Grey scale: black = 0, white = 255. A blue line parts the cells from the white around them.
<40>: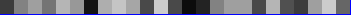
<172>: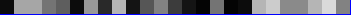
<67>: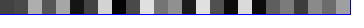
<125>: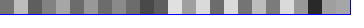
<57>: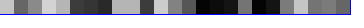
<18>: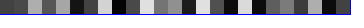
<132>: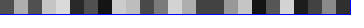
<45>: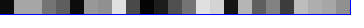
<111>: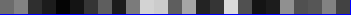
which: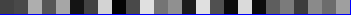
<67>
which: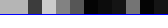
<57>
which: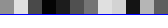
<45>
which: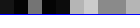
<172>
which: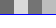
<125>
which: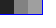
<40>

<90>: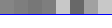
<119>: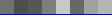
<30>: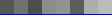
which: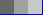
<90>
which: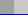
<90>
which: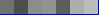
<30>
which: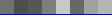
<119>
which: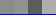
<30>
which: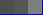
<119>
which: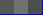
<30>

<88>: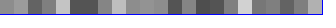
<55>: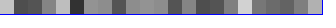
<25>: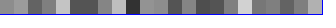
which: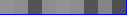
<55>
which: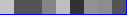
<25>
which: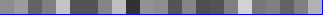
<25>

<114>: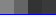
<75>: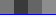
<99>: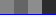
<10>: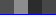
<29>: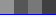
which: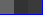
<114>
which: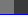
<75>
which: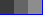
<75>
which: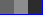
<99>
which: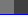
<29>
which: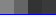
<114>

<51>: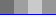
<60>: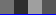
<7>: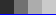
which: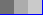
<7>
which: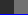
<7>

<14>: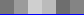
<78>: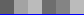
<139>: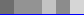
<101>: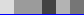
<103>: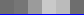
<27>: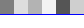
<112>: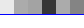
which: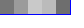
<103>
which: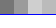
<14>
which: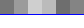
<14>

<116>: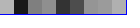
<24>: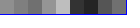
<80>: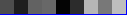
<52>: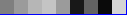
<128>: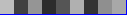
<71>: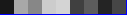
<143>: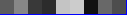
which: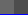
<143>
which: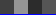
<128>

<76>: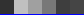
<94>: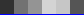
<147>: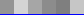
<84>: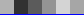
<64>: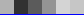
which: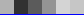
<64>
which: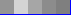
<147>
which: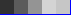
<64>
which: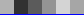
<84>

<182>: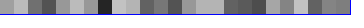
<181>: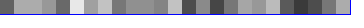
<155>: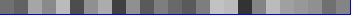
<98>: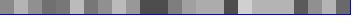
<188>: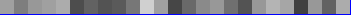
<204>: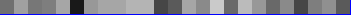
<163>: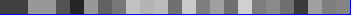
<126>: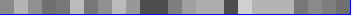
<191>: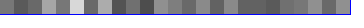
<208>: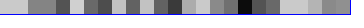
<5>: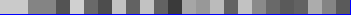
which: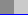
<204>
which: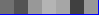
<188>
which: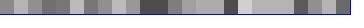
<98>
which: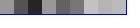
<163>
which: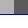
<98>
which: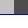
<181>

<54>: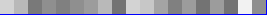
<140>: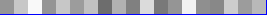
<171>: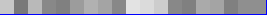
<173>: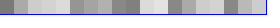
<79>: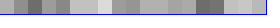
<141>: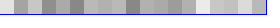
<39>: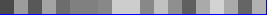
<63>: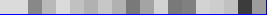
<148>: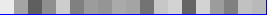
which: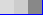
<171>
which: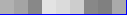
<171>
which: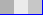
<141>
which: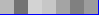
<54>
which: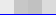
<141>

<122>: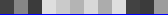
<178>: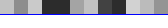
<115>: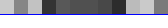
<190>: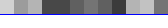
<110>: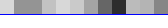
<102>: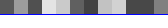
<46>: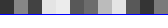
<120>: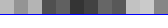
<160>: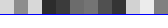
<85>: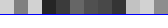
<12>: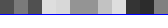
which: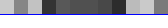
<115>
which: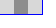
<160>
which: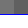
<190>
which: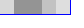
<12>

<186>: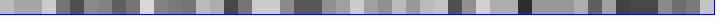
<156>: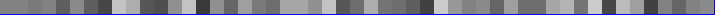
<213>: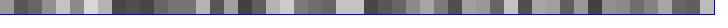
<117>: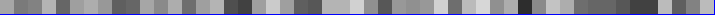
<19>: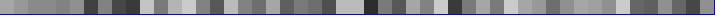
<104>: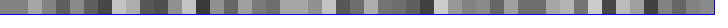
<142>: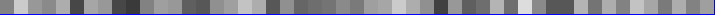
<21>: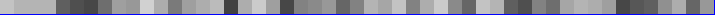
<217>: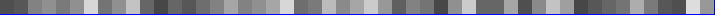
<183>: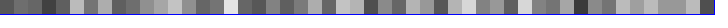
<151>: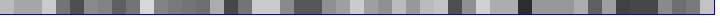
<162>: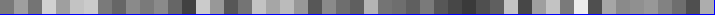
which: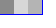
<213>
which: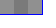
<217>
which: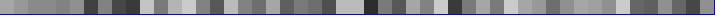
<19>
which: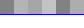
<21>
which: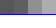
<21>

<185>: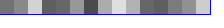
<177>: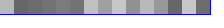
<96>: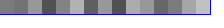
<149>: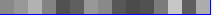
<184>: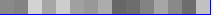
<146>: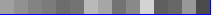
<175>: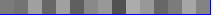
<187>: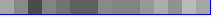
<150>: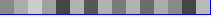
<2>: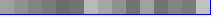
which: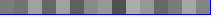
<175>
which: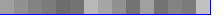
<2>
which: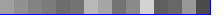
<146>
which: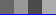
<185>
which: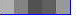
<149>

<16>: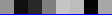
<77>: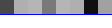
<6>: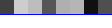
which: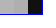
<77>
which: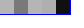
<77>
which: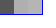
<6>

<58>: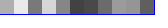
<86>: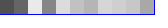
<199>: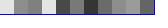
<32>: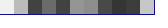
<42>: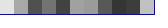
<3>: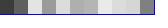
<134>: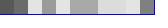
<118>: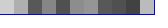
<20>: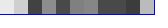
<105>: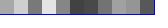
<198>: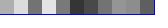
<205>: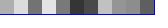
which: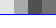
<42>
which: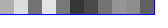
<198>
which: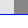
<105>
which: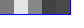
<105>

